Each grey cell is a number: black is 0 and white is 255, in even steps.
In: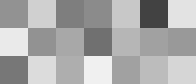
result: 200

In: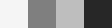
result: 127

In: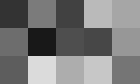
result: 65

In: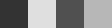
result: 223

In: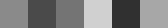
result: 208

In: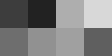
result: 34
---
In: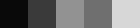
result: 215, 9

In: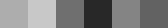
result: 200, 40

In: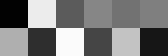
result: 251, 2

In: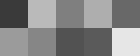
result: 230, 58

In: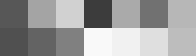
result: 249, 60

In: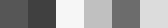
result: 246, 64

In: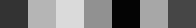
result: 218, 4
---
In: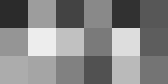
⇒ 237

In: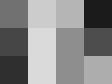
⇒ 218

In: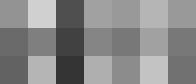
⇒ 127

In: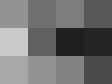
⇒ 96

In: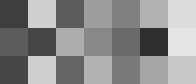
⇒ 70

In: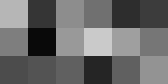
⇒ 9

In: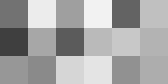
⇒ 167
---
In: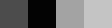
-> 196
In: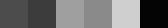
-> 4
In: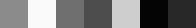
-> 40
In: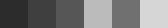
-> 214
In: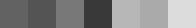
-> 220
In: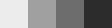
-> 44
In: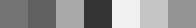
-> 148
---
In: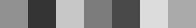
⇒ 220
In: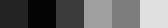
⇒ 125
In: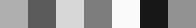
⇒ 23
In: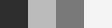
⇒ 120
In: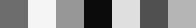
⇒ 80
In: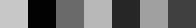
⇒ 159
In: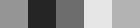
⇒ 230
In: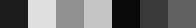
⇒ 57
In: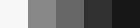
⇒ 48
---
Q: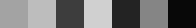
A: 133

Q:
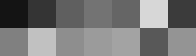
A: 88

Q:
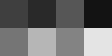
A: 131

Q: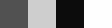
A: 12

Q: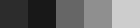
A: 143

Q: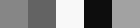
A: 13

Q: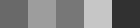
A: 198
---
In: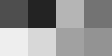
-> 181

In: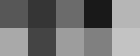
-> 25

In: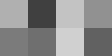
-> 195

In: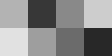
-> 137

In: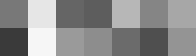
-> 133

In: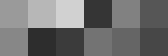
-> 129

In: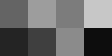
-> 124

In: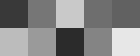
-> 110

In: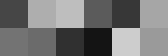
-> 55

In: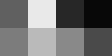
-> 39
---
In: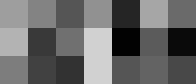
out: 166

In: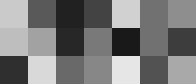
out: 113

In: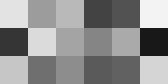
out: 82

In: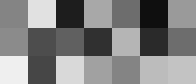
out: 15

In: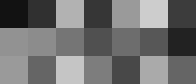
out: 205

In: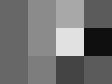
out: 168

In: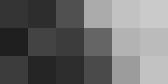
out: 194

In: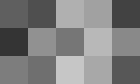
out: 161
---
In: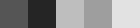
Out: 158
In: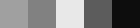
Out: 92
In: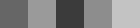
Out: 141
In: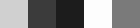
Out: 253
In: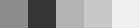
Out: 200
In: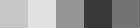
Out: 58
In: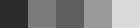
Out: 154
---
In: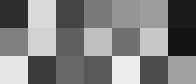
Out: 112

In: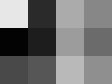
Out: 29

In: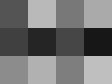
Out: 37

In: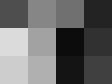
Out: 162

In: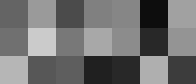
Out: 140

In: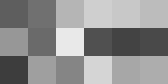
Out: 80

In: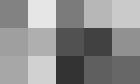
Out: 81

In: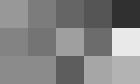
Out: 159

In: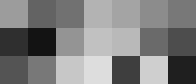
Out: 185
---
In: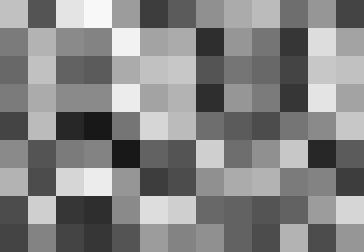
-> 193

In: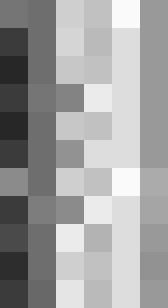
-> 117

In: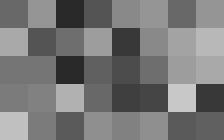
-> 104

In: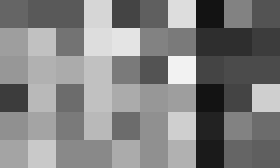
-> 101

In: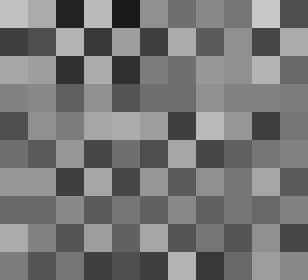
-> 192
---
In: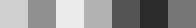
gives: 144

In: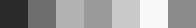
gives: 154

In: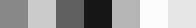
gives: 181

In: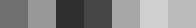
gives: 152

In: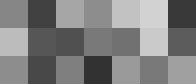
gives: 127

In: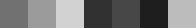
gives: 113

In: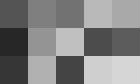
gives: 127

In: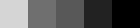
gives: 88
